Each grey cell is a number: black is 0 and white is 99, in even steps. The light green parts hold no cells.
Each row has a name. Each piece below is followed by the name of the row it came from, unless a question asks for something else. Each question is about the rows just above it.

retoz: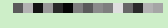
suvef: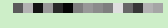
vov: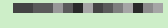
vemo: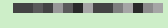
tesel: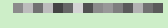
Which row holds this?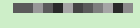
vov
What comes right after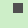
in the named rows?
54
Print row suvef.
35,69,7,59,16,2,49,59,54,49,86,40,21,69,64
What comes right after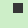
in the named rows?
69
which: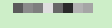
retoz
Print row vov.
26,26,35,35,59,35,16,64,26,35,49,64,16,54,64

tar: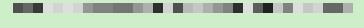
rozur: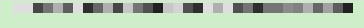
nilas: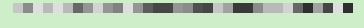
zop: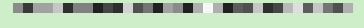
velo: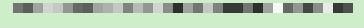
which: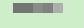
rozur
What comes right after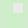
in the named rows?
22
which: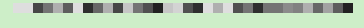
rozur
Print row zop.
54,22,63,63,77,18,50,50,13,27,18,82,31,45,13,63,54,13,68,96,68,13,36,31,77,18,27,72,86,36,77,45,31,68

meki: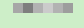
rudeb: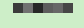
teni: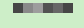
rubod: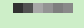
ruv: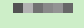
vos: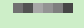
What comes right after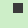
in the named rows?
44
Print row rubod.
19,32,65,57,49,53

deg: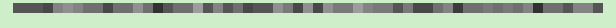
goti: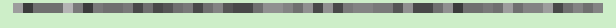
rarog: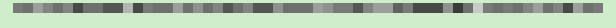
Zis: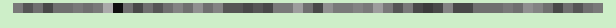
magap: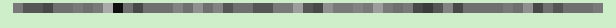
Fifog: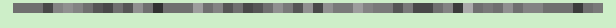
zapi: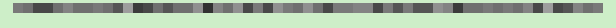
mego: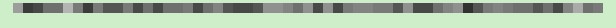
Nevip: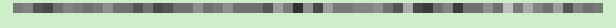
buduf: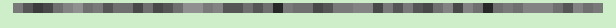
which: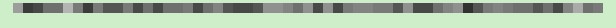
mego
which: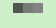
mego
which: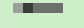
goti
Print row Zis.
47,33,43,28,43,43,47,43,47,66,6,43,28,43,33,43,51,43,56,43,51,33,33,28,33,28,47,47,61,43,28,56,47,47,51,47,61,47,33,47,28,23,28,51,28,28,43,43,43,47,43,56,51,43,28,43,33,43,47
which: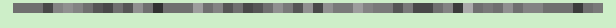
Fifog
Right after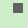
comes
47

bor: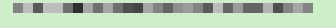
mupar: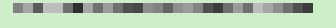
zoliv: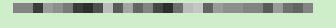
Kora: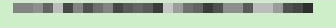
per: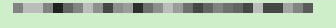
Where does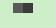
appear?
Kora
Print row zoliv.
51,51,23,60,55,47,23,18,31,73,35,64,39,51,27,18,43,73,77,39,60,55,55,51,51,35,60,43,39,51
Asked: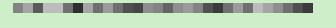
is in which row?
mupar
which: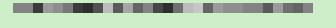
zoliv
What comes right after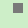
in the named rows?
23
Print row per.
51,73,73,51,13,39,51,73,55,27,55,60,18,43,55,73,60,43,27,39,51,43,39,27,73,27,27,64,51,35
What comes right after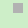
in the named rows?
31

